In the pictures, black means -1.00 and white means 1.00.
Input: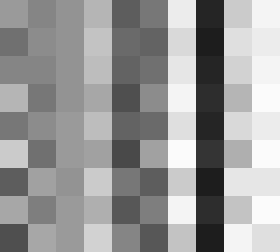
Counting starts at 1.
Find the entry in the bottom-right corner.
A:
0.75
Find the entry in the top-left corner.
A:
0.21
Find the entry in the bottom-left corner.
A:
-0.38
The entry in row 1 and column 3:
0.15
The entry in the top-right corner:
0.91
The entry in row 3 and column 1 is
0.04
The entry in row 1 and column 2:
0.04
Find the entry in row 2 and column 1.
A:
-0.12
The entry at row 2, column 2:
0.10

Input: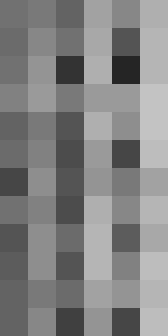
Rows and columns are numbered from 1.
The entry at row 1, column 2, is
-0.05
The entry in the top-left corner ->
-0.11
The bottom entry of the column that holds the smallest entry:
-0.45
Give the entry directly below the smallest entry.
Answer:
0.21
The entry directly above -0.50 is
-0.16
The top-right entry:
0.37
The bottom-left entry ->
-0.22
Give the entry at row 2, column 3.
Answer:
-0.11
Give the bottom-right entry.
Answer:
0.48
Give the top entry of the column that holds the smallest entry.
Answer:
0.06
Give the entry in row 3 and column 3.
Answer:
-0.60
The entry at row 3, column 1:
-0.11
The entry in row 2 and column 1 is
-0.16
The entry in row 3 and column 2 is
0.16

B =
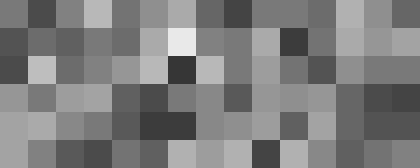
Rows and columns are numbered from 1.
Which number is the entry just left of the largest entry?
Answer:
0.33
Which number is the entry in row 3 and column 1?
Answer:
-0.41
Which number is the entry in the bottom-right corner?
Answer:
0.01
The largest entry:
0.83
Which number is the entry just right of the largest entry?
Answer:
0.01
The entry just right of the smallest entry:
0.44
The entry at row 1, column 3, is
0.01
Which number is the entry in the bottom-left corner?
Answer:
0.28
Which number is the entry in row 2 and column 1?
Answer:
-0.35
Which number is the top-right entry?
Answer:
-0.20
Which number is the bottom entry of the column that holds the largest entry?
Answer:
0.39
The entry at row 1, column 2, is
-0.41
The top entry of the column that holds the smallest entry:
0.33
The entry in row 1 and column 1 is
-0.05
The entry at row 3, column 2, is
0.49
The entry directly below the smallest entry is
-0.05

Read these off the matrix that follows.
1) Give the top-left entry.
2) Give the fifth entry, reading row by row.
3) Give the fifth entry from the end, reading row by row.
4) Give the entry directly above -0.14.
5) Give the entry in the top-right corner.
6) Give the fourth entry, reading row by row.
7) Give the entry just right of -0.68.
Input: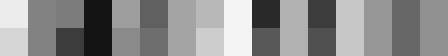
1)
0.85
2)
0.24
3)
-0.37
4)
-0.25
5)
0.13
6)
-0.84
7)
0.39
